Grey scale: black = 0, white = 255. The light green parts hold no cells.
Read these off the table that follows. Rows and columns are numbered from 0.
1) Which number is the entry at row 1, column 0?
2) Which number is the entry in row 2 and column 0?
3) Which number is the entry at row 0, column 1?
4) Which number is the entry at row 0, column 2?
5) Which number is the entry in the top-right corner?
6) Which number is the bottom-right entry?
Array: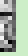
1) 217
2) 204
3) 118
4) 189
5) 103
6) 87

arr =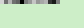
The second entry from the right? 25
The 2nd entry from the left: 111
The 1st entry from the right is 125

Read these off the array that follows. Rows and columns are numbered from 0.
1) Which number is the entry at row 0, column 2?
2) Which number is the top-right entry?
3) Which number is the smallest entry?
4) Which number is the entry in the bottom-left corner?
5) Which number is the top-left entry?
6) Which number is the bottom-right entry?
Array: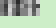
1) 171
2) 211
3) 44
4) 130
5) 130
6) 185

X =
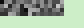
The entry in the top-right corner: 167
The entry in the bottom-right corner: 102
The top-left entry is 12
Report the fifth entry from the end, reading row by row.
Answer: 89
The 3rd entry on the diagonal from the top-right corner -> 116
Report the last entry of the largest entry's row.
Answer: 129
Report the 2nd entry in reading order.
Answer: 129
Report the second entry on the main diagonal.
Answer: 180
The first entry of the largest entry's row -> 116
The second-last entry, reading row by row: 77
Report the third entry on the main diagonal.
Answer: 89

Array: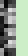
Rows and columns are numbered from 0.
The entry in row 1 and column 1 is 9
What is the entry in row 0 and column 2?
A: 49
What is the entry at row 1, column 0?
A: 166
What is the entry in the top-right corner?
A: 65
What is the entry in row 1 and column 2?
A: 95
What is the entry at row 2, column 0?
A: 65
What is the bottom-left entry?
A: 152
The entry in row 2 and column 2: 220
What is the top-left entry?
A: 108
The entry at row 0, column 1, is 9
